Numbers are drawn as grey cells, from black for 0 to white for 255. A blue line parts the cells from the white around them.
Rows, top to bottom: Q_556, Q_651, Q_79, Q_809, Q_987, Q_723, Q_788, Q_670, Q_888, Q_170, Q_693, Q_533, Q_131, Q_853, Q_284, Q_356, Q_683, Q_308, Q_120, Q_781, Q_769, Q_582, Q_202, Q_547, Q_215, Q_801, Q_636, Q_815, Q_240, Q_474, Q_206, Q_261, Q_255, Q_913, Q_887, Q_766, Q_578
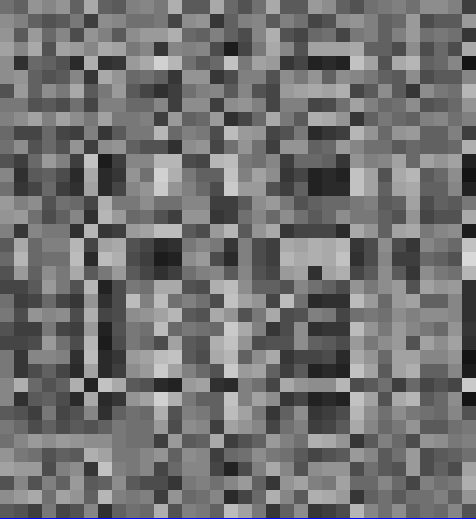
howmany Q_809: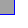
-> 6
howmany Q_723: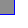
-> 4
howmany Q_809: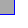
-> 5
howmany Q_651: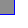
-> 4
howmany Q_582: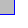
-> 4
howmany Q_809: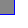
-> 6
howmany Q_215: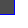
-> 6

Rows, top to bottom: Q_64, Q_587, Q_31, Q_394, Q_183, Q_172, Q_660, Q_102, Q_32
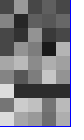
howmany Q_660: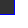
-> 0
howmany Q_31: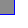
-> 0
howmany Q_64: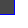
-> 3

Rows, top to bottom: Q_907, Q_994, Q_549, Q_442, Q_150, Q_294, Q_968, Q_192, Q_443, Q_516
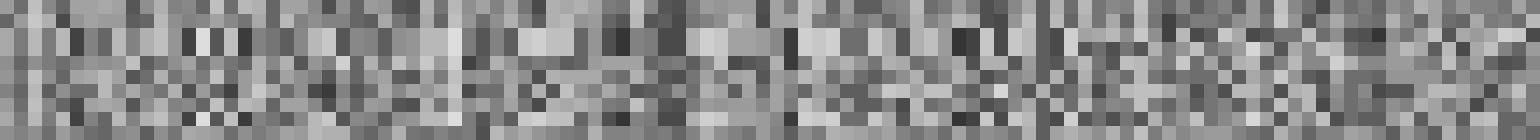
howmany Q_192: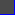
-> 5
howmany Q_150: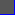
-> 6
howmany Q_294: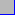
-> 3
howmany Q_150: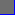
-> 5
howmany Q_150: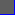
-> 7
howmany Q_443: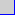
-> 5

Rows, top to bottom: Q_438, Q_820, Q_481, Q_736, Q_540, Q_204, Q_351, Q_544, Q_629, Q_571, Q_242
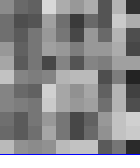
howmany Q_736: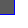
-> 0
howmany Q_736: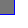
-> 1
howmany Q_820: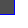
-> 1

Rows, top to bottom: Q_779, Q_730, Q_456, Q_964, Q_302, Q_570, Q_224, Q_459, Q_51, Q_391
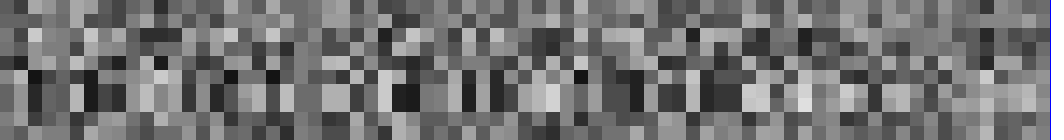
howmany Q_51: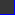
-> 7
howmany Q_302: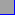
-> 4
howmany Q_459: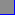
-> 3
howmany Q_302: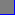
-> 4
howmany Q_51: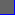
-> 8

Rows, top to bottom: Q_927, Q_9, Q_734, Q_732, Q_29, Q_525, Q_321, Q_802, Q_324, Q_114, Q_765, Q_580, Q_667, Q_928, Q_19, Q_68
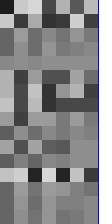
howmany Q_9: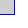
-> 1
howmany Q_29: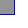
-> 0
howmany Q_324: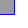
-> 4
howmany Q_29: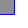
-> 5
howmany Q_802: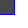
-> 4
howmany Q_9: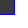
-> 2

